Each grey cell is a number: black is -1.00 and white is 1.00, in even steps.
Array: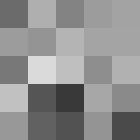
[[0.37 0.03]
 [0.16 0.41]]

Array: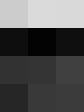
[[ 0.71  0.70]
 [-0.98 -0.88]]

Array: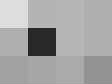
[[ 0.41  0.42]
 [-0.69  0.42]]

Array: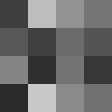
[[ 0.48  0.15]
 [-0.49 -0.16]]

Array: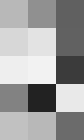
[[ 0.13 -0.25]
 [ 0.78 -0.24]]

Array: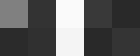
[[-0.60  0.96]
 [-0.62  0.91]]
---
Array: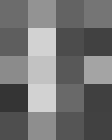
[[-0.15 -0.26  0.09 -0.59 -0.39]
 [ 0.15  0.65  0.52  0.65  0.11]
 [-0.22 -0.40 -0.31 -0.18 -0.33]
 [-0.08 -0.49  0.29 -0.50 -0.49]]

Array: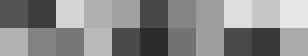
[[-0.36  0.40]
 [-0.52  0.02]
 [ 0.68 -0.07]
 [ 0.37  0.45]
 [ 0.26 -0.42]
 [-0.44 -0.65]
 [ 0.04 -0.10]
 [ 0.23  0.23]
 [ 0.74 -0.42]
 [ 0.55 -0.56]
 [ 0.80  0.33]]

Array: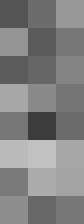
[[-0.34  0.16 -0.28  0.31 -0.07  0.47 -0.04  0.11]
 [-0.15 -0.29 -0.20  0.08 -0.53  0.51  0.35 -0.19]
 [ 0.19 -0.07  0.03 -0.08 -0.16  0.31  0.28 -0.07]]

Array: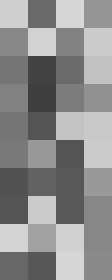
[[ 0.62  0.06 -0.08  0.01 -0.08 -0.05 -0.36 -0.34  0.66 -0.19]
 [-0.17  0.65 -0.48 -0.51 -0.34  0.19 -0.23  0.59  0.26 -0.32]
 [ 0.68  0.02 -0.16 -0.03  0.53 -0.34 -0.31 -0.30  0.64  0.68]
 [ 0.17  0.59  0.51  0.14  0.58  0.59  0.20  0.06  0.06  0.08]]

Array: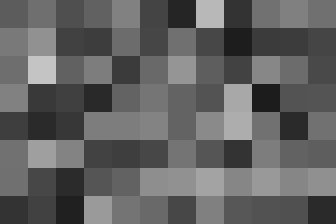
[[-0.28 -0.05 -0.14  0.01 -0.51 -0.11 -0.12 -0.60]
 [-0.13  0.14  0.54 -0.55 -0.67  0.25 -0.44 -0.49]
 [-0.38 -0.49 -0.24 -0.50 -0.57  0.03 -0.66 -0.75]
 [-0.24 -0.52 -0.02 -0.68 -0.02 -0.48 -0.33  0.21]
 [ 0.01 -0.15 -0.54 -0.22 -0.02 -0.51 -0.23 -0.09]
 [-0.47 -0.45 -0.18 -0.08  0.03 -0.44  0.11 -0.18]
 [-0.71 -0.12  0.17 -0.22 -0.22 -0.09  0.14 -0.44]
 [ 0.44 -0.44 -0.26 -0.35  0.08 -0.33  0.28  0.00]
 [-0.60 -0.77 -0.48  0.32  0.36 -0.60  0.05 -0.32]
 [-0.11 -0.54  0.06 -0.78 -0.11 -0.02  0.20 -0.36]
 [ 0.00 -0.53 -0.15 -0.35 -0.67 -0.23  0.05 -0.37]
 [-0.12 -0.46 -0.43 -0.34 -0.11 -0.26  0.13 -0.67]]

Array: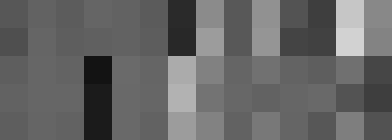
[[-0.32 -0.38 -0.26 -0.23 -0.26]
 [-0.23 -0.21 -0.20 -0.20 -0.21]
 [-0.28 -0.26 -0.22 -0.20 -0.23]
 [-0.21 -0.25 -0.85 -0.79 -0.79]
 [-0.23 -0.23 -0.17 -0.18 -0.18]
 [-0.29 -0.27 -0.21 -0.20 -0.23]
 [-0.67 -0.69  0.34  0.40  0.22]
 [ 0.09  0.22  0.01 -0.10  0.02]
 [-0.31 -0.31 -0.21 -0.19 -0.23]
 [ 0.14  0.17 -0.11 -0.23 -0.06]
 [-0.35 -0.47 -0.22 -0.20 -0.21]
 [-0.51 -0.49 -0.26 -0.18 -0.32]
 [ 0.55  0.65 -0.12 -0.35 -0.01]
 [ 0.07  0.03 -0.45 -0.51 -0.36]]
